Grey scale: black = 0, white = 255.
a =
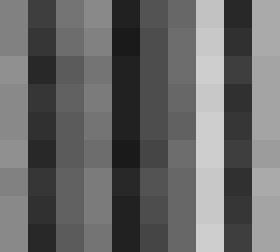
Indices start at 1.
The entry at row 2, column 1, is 129
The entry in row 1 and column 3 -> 116
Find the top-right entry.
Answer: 170
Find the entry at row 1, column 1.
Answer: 129
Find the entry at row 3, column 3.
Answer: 91
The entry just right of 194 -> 40
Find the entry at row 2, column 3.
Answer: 109
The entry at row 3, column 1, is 144
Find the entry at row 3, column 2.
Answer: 40

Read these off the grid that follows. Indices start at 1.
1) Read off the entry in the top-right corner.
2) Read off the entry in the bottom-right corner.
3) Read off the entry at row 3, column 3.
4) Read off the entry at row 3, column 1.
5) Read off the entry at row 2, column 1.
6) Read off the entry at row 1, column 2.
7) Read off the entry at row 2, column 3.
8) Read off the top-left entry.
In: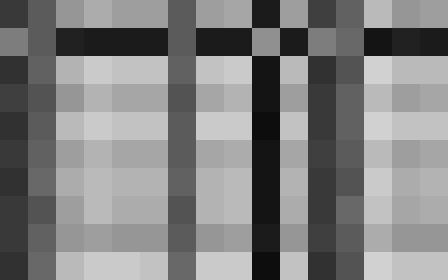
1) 158
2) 194
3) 179
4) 49
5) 125
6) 91
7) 33
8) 57

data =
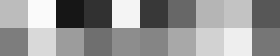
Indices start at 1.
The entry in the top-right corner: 87
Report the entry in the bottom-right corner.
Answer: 118
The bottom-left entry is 125
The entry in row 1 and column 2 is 250
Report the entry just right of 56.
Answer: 103
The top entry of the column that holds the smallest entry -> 22

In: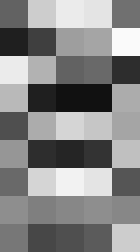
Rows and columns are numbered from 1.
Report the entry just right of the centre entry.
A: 198
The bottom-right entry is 205
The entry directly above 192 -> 165
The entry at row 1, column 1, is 98
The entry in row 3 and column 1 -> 235
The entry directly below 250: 45
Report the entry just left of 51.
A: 37
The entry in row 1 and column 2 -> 205
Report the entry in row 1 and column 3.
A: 235
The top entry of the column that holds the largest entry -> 112
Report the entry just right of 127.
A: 135
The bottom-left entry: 119
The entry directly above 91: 142

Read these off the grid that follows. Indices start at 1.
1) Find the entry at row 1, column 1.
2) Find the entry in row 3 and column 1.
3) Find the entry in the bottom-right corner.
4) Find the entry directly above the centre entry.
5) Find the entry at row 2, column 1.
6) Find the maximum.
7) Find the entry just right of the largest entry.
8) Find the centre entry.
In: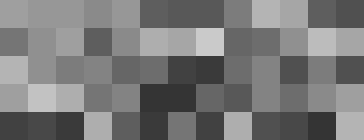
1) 159
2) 180
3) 180
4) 166
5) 117
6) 202
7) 102
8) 65

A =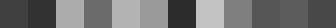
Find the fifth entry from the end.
195
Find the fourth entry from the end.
127
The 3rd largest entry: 172
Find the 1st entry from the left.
64

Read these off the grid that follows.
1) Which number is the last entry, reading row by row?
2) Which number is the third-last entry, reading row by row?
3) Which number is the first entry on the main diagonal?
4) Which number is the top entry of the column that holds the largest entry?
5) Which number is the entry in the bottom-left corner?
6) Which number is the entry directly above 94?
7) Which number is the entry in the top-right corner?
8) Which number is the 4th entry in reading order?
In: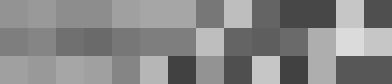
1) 87
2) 174
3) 147
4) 198
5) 160
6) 100
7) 79
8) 141
